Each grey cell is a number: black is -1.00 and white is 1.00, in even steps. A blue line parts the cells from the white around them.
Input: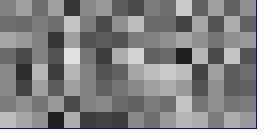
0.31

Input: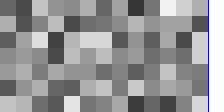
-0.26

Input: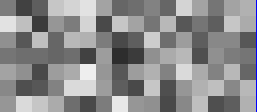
0.13

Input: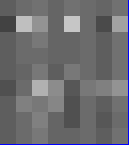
-0.26

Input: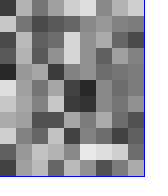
-0.42
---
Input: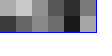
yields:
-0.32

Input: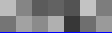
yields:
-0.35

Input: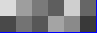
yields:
-0.26

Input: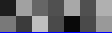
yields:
0.32

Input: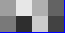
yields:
0.81

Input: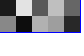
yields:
-0.31

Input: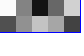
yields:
-0.85

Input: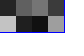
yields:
-0.25
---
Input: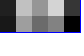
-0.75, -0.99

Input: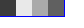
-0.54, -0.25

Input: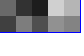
-0.18, 0.03

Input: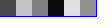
-0.43, 0.14

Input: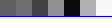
-0.25, 0.94

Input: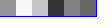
0.17, -0.20

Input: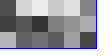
-0.39, -0.45

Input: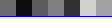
-0.17, 0.27

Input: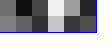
-0.12, -0.39
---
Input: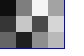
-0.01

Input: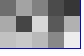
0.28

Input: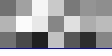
0.26

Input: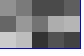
-0.04

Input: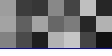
-0.53

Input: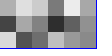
0.75

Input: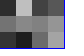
0.50

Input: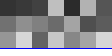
-0.55

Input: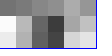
-0.04

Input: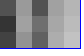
0.21
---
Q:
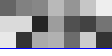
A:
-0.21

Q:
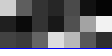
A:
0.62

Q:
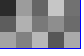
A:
-0.66

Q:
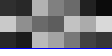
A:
-0.63

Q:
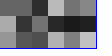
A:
-0.21

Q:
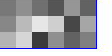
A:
-0.06
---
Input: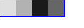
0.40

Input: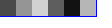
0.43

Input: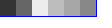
0.48

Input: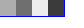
0.36

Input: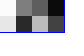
0.81

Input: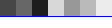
0.69

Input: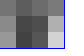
0.37

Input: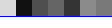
0.09

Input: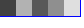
0.40
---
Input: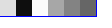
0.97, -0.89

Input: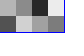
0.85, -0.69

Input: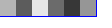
0.81, -0.57

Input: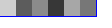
0.62, -0.57

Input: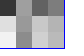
0.90, -0.58

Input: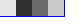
0.80, -0.62

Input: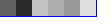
0.74, -0.67
